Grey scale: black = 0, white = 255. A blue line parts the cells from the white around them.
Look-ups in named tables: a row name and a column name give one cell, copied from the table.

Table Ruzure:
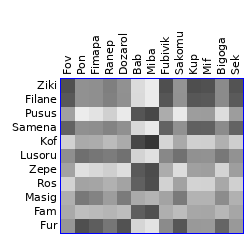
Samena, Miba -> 233
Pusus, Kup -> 157
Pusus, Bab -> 85
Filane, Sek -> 90
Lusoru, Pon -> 111
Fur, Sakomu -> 86
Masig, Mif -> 179
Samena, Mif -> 97
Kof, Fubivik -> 213
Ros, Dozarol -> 163

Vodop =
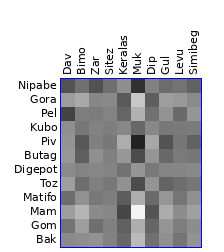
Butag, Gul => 104
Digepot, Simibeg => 136
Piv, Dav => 148
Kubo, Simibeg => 123
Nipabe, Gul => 108
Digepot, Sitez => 132
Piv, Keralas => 173
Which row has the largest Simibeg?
Mam

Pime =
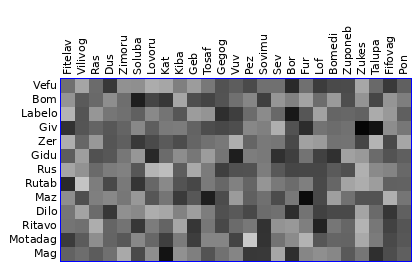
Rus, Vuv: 81
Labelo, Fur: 86
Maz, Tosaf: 30
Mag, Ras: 92
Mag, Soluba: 74
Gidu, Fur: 115
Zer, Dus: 85
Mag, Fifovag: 77
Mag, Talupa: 47
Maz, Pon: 117
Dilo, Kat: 167
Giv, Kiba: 124
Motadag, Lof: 86
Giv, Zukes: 5
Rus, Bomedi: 90
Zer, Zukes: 69
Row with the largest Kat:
Rus

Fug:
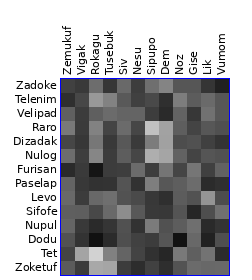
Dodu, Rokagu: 17
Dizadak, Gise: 81
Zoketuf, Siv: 60
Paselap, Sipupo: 126
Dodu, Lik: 33
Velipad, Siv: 100
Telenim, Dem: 47
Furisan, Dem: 117
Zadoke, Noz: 86

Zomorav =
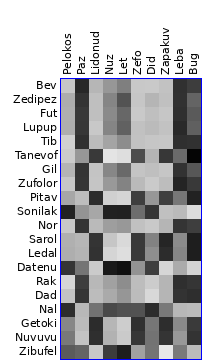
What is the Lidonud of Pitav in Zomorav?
44
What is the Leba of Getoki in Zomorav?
138
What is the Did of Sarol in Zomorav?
130
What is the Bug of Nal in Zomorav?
187
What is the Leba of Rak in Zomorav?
47
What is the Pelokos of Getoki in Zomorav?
135
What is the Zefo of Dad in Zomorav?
188
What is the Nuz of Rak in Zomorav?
161
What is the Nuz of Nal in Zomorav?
73

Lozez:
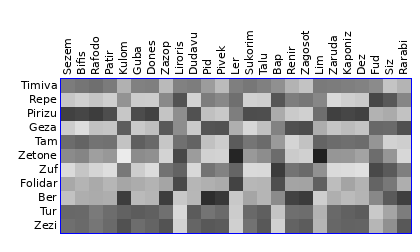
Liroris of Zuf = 99
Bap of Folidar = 78
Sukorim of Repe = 209
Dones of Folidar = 179
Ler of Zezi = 208
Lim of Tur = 178
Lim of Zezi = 181
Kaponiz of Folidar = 164
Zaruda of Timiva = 124
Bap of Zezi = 209
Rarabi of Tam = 206
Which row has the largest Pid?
Zetone

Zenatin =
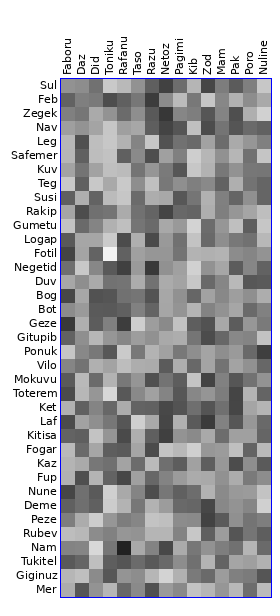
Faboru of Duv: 167
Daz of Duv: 142
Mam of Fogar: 155
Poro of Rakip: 165
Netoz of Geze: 138
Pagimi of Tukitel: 141
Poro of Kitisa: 160
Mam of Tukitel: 99
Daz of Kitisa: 95
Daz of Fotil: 164
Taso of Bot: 129
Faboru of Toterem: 75
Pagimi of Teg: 143
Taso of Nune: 132
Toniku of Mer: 182
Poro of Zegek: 175
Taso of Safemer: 138

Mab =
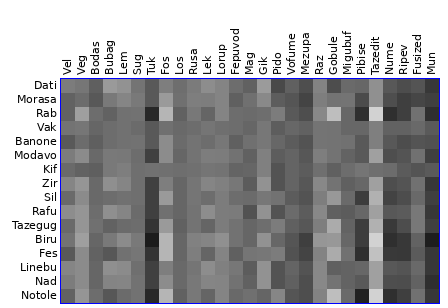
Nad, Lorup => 132
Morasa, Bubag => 121
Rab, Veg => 159
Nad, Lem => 133
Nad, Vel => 124
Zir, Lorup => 128
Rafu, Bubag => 143
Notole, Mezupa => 78
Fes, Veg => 139
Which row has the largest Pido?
Notole

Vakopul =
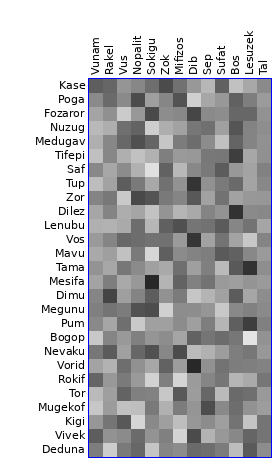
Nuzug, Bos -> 85
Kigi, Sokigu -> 137
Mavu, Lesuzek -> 136
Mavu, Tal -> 154
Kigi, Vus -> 88
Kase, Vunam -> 94
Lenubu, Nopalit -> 109
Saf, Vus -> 140
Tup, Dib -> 52
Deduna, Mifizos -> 140
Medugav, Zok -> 198
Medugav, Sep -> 140
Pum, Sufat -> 181
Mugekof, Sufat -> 137
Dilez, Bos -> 50
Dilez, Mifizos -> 181

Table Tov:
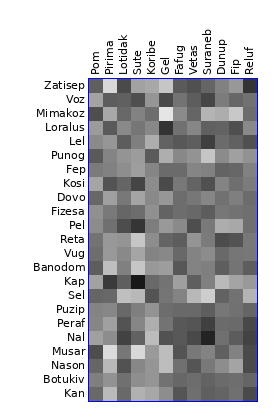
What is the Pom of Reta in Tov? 115
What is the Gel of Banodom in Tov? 157
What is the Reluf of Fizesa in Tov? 111
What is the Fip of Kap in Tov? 164
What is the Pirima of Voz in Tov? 93
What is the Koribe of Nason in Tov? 149
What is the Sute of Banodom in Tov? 198
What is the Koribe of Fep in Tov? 133
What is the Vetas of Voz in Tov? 93
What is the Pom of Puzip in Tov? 132
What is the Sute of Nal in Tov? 98
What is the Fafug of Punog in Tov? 136
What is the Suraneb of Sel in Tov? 205
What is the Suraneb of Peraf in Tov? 64
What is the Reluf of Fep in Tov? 129
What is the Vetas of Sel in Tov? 184
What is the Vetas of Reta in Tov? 148
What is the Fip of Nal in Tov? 92
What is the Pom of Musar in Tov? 77
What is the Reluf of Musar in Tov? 74

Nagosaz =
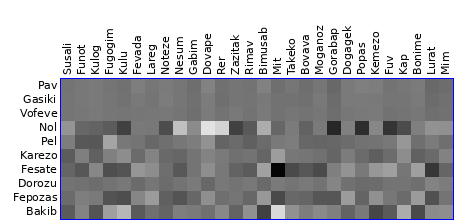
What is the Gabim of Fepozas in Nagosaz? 103
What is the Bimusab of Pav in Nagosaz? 129
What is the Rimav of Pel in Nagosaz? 96
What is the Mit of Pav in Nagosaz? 111
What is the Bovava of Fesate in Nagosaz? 87
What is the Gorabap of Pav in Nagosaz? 104
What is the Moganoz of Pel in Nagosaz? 101
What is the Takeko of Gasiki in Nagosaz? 114
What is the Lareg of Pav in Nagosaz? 118
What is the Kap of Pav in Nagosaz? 119

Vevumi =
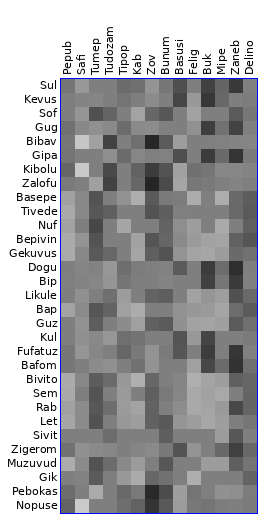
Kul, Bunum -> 127
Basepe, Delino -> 93
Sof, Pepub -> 127
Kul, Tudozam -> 150
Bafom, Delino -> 112
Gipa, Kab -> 134

